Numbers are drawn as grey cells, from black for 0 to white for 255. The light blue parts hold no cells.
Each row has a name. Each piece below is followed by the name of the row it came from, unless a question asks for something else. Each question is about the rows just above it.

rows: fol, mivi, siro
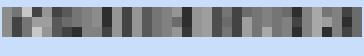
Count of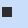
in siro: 3
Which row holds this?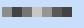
siro
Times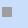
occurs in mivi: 5
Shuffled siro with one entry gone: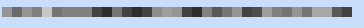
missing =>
[55]
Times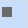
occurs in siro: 1

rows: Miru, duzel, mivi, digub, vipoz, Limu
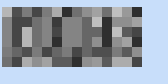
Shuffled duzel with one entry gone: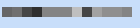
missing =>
[59]
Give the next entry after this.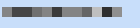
[143]

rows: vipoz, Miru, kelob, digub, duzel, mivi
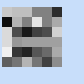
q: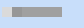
digub
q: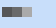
duzel
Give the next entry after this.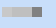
[129]
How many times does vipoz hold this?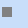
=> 2
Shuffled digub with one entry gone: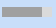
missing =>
[151]
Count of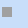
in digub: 4

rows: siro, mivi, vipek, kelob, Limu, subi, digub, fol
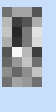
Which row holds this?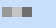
subi
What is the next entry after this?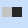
[122]
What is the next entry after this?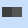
[173]
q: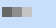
digub

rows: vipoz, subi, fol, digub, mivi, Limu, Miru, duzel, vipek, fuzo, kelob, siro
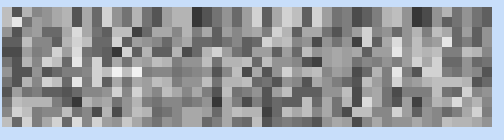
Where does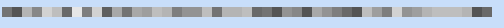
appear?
duzel
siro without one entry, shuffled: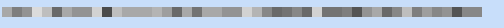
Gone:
[200]
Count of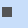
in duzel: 5

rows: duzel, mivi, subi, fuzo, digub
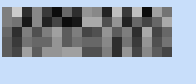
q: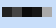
mivi
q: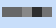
fuzo

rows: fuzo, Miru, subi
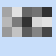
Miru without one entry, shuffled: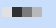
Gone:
[215]
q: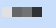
fuzo
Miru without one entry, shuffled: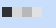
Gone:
[123]

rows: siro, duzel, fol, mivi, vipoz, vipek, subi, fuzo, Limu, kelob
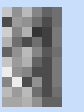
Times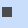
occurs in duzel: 2
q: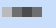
Limu
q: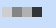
fol
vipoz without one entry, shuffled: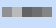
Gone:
[88]
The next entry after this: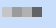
[76]
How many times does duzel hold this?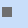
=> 2
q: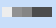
subi

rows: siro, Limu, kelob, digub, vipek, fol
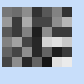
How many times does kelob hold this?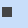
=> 0
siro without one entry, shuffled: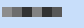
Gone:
[118]
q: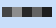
vipek
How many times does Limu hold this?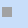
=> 0

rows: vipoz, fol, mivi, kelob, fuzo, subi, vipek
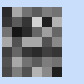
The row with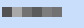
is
subi
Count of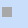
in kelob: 3
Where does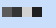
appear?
fol

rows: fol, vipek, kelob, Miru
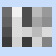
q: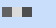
vipek
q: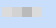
kelob
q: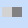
Miru
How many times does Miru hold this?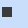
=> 2
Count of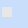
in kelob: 0
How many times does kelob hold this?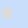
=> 2

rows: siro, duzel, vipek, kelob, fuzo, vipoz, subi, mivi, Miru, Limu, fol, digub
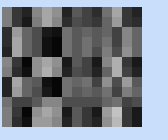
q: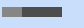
Limu
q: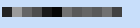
Miru

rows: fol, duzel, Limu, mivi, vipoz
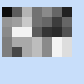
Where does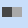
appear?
vipoz
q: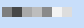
vipoz
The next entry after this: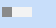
[92]
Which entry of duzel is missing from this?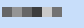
[158]
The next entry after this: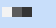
[43]

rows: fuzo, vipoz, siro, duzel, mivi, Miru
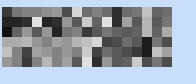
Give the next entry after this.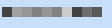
[77]
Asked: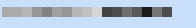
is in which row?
duzel
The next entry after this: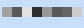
[77]
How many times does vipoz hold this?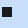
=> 0
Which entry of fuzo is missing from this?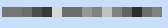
[142]

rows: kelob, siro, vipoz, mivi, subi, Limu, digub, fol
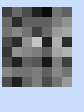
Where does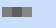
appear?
digub
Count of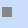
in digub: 2
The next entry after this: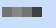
[105]
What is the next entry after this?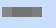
[96]
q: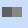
digub
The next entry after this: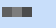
[115]
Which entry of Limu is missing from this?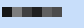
[85]

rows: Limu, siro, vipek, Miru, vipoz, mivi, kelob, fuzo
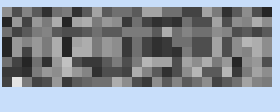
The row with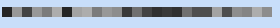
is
siro
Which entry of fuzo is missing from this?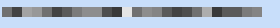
[102]

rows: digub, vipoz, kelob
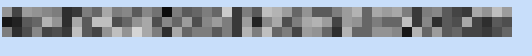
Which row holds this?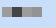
vipoz
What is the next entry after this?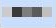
[179]
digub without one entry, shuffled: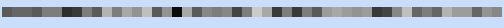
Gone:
[114]

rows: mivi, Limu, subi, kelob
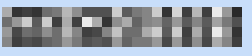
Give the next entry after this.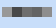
[110]
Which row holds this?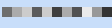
subi
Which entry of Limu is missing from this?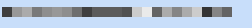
[162]
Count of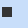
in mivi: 3
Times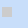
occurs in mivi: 2
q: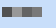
kelob
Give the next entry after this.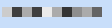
[133]

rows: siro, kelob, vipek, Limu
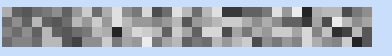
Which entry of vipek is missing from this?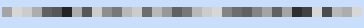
[194]
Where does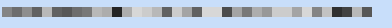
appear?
vipek

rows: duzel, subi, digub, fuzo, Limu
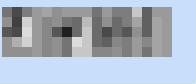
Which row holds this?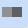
digub
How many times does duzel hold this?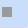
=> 7
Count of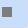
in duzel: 3
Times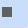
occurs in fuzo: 1
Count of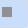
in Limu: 5

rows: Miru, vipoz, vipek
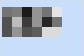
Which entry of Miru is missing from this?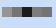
[228]
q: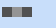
vipek
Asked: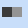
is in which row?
vipoz
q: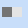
Miru
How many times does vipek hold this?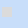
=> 2
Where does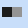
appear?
Miru

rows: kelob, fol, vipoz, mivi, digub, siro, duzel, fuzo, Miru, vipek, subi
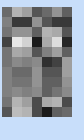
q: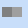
digub
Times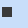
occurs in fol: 4
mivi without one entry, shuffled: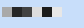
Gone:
[210]

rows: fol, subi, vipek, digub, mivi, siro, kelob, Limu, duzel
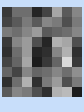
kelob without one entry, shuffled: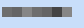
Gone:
[143]
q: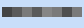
subi
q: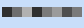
Limu
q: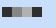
mivi
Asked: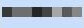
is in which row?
fol
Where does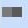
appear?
subi

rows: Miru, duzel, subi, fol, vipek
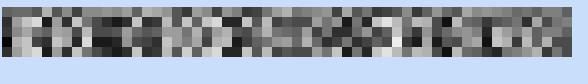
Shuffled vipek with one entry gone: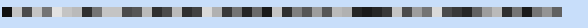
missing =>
[206]
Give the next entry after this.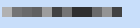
[97]
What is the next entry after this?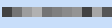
[116]

